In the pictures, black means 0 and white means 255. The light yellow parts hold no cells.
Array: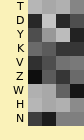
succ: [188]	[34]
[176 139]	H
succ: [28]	[127]
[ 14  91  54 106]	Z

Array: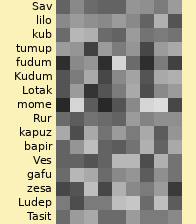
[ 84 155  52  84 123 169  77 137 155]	Lotak
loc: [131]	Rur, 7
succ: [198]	[107]
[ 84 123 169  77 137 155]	Lotak
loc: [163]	Kudum, 6

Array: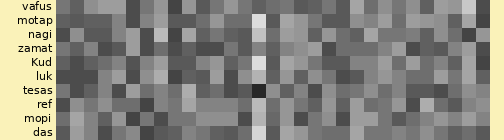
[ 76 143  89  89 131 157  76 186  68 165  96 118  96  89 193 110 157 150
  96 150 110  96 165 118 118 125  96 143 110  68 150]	nagi
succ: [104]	[150]
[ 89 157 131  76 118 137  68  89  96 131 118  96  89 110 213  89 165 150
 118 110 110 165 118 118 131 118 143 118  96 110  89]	das
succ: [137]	[68]
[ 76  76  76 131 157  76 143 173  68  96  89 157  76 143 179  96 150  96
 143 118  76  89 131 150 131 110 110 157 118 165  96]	luk
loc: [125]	nagi, 26
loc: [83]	Kud, 6

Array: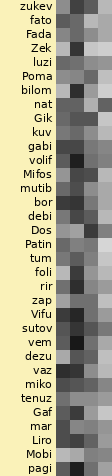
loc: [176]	nat, 3
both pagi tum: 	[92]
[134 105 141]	Fada
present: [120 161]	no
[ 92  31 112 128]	volif

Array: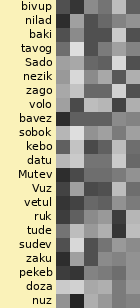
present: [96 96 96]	yes
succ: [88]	[175]

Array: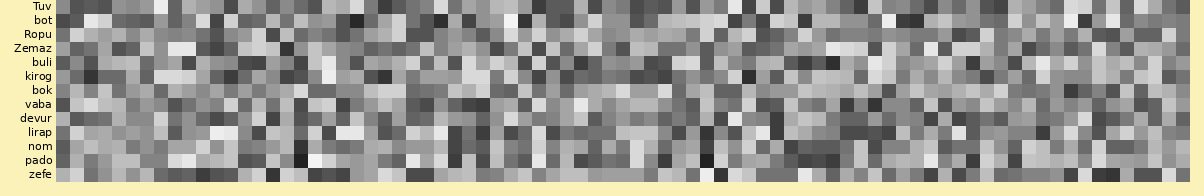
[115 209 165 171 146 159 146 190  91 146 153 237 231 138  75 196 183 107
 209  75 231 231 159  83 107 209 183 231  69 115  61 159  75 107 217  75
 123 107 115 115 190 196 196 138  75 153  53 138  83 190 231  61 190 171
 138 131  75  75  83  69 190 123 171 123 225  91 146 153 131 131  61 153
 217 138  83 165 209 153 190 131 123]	lirap
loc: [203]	Tuv, 51
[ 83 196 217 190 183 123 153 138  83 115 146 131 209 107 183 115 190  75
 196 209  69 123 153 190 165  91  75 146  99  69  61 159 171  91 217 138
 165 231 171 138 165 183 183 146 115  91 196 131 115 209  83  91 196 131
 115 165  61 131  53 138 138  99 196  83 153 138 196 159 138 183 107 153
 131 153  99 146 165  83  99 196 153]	vaba
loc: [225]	lirap, 65

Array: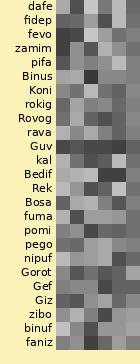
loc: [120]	dafe, 4
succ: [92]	[185]

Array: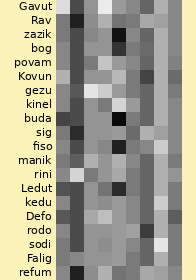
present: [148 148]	yes
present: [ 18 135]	yes
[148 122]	kinel
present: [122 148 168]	yes
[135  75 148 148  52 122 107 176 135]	bog

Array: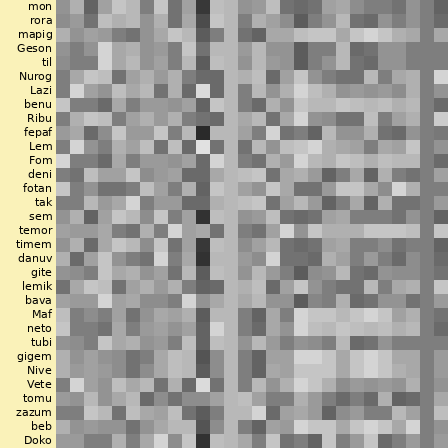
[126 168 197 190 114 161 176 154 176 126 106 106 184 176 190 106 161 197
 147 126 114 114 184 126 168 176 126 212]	Nurog
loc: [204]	Ribu, 28
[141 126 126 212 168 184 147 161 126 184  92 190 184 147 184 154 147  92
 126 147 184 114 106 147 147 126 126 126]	til
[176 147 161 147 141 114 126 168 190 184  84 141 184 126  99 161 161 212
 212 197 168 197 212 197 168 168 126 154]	gigem
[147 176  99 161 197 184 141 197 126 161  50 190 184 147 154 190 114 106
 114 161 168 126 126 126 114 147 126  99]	sem
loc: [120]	fepaf, 28
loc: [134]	bava, 19

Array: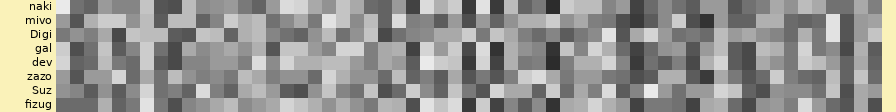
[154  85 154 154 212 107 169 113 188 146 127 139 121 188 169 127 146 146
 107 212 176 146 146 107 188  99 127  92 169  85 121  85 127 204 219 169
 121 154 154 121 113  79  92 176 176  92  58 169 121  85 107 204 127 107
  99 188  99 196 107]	zazo
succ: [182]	[176]
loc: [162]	mivo, 59

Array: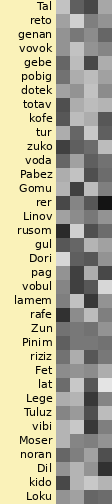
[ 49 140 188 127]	rafe
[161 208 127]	reto
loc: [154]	Tuluz, 2
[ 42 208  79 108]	rusom

